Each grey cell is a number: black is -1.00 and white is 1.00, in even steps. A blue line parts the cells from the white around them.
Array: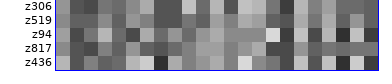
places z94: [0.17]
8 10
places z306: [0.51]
9 13
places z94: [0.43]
3 19
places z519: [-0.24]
1 2 4 10 15 20 22
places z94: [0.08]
12 13 14
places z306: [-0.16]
4 10 20 21
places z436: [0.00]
2 9 12

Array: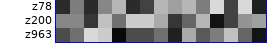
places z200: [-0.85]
11
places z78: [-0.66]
0 2 5
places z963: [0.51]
12
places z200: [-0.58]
2 8

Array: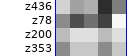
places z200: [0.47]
0 3
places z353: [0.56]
1 2 4

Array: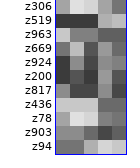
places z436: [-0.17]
3 4
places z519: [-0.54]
0 1 2
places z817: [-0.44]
1 2 4
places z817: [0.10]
0 3

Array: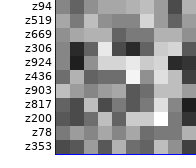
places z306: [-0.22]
2 6
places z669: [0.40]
2 3 7 8

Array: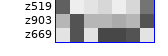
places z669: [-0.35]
1 5
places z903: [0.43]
0 2 3 5
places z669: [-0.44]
3 4
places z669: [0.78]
0 2 6
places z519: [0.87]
1 4
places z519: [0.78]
2
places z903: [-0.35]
1 6

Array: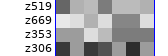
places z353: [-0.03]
4 5 6
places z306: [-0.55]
0 2
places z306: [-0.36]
3
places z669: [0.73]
1 3 6
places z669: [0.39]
2
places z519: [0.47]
2 4 5
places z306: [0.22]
1 4 6

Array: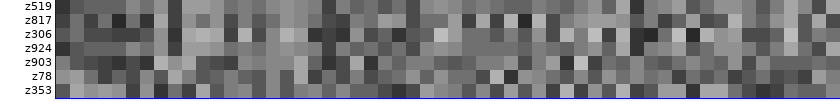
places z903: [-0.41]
2 5 11 20 33 49
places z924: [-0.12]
6 12 14 22 24 29 30 31 32 35 46 53

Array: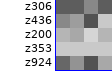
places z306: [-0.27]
0 1 3
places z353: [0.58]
0 1 2 3
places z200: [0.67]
2
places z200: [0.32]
1
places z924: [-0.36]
2
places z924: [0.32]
3
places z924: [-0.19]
0

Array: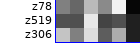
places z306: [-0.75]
5
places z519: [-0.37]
0 1 4

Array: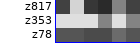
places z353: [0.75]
0 1 2 4
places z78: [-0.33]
0 1 5
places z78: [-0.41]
2 3

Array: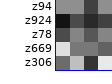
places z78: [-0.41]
0
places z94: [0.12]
0 1 3
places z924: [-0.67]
2

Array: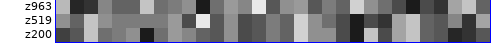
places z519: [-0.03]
4 5 6 7 15
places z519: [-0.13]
19
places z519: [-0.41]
9 13 20 22
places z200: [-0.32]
1 11 14 27 30
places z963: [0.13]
9 16 22

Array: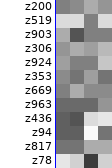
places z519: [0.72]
0 1 3
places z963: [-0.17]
0 1 2
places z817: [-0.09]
0 1
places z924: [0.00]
1 2
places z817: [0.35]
2 3
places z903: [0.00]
2 3

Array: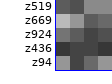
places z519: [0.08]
2 3
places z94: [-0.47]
1
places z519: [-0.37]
1
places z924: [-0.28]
1
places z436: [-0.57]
0 3

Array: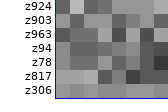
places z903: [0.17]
0 2 3 6
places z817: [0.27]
0 1
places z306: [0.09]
1 3 4 7
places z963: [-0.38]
4 6
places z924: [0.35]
7
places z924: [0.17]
4 5 6
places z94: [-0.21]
1 2

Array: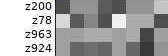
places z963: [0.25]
0 1 4 7
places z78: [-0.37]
3 7
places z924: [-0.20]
1 3 5
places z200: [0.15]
1 2 5 6
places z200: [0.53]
7
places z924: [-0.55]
6

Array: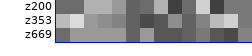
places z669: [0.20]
1 2 3 4 6
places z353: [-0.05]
13
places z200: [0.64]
10
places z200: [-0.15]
0 1 6 9

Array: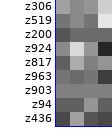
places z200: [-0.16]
1 2 3
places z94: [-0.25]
0 1 3
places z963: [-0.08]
0 2
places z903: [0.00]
0 1 2 3
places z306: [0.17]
2
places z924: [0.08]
0

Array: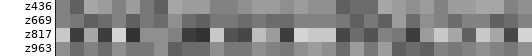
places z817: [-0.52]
1 3 9 16 25
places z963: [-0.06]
5 6 12 13 16 22 28 32
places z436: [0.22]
3 5 9 10 14 15 17 24 26 28 29
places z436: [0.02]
0 4 11 12 27 32

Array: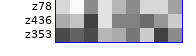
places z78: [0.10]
2 5
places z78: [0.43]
4
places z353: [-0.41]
0 2
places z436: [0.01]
4 5
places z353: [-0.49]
7

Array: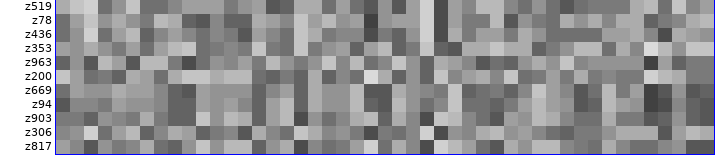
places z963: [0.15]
1 11 16 18 25 33 35 38 39 40 41
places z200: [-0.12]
2 7 14 21 33
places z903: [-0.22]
2 8 9 14 23 43 45

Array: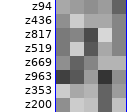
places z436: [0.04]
4
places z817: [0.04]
1 4

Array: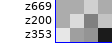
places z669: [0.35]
0 1 3
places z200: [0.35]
0
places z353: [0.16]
2

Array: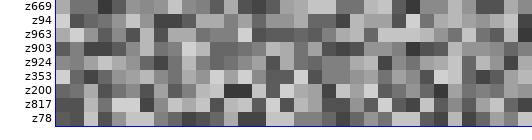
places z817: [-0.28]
14 22 24 27 29
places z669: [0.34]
0 12 17 32
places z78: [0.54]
2 5 6 15 16 24 25 33
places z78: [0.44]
28
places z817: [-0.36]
0 1 11 16 19 20

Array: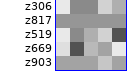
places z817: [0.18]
0 1 2 3 4
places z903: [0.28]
0 1 2 4
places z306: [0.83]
0
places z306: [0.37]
4
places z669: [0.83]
4
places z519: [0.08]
1
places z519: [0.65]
3

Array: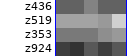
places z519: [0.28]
0 1 2
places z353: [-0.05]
0 1 2
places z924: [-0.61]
1
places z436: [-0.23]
0 1 3 4
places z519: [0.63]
4
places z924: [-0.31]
2 4

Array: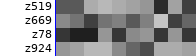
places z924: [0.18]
0
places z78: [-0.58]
0 4 7 9
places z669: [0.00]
4 6
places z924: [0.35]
7 8
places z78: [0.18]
3 6 8

